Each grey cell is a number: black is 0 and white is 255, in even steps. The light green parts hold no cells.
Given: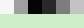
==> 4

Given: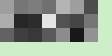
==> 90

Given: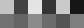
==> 139

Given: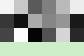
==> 4

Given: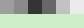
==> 52

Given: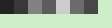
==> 92
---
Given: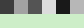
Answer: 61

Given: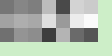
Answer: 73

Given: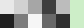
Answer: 47

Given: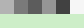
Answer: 92

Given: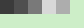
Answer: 79

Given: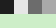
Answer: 108
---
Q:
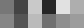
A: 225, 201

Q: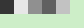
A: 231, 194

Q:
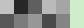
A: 194, 186

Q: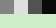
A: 223, 131

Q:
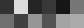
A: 220, 170

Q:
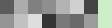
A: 222, 208

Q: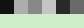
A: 197, 173
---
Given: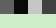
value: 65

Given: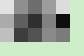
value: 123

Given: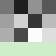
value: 222

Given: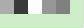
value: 128

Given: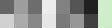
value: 65

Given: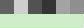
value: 143

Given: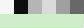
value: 104

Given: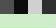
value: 47
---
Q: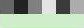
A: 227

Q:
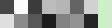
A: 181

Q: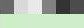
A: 129

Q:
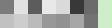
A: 218

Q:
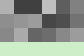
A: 191

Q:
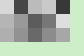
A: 187

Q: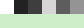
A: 214
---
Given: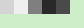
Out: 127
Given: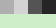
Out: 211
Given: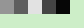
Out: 226
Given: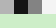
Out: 20
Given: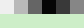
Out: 5
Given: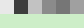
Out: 139
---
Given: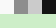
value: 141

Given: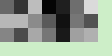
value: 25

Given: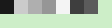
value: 244

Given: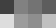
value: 156

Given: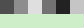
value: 114

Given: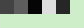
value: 5

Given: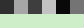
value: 194
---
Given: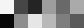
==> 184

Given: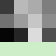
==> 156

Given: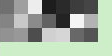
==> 35

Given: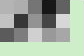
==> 147

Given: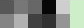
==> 64

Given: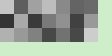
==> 145
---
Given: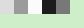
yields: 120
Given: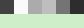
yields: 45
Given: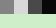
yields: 8
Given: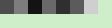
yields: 207
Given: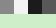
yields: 88
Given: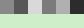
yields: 44
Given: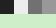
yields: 152
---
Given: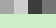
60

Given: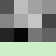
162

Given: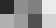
128

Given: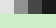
71

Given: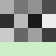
145

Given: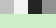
36

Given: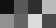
47

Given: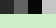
7

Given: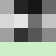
22

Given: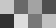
163
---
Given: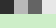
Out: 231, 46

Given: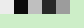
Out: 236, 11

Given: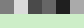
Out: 219, 31

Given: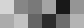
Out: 213, 24

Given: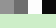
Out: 253, 11

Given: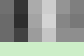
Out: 212, 45

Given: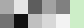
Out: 243, 17

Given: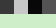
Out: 199, 8

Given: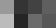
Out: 188, 37
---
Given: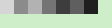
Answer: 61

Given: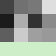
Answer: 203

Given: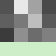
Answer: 143

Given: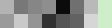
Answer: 84

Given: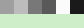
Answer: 89

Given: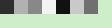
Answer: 17

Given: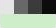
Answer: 104

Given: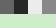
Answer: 39
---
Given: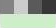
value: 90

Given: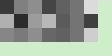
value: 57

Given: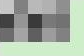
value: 65

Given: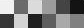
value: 31

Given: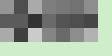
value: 63

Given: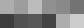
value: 68

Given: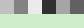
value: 97
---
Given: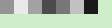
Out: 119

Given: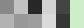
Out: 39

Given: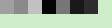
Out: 118

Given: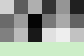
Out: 52

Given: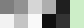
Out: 214

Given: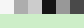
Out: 21
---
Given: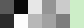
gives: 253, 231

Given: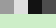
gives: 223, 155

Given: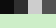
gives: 205, 82

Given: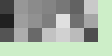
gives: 224, 209

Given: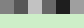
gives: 194, 159

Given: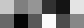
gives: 250, 228

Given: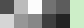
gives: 252, 213

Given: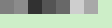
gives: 206, 168

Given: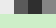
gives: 235, 133
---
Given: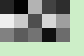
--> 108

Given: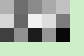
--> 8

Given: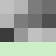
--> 180

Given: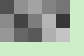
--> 196

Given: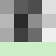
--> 239

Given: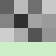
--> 148
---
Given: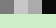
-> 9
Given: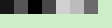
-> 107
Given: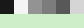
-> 213
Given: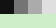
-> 223
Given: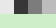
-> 188
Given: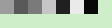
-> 8
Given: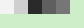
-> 118
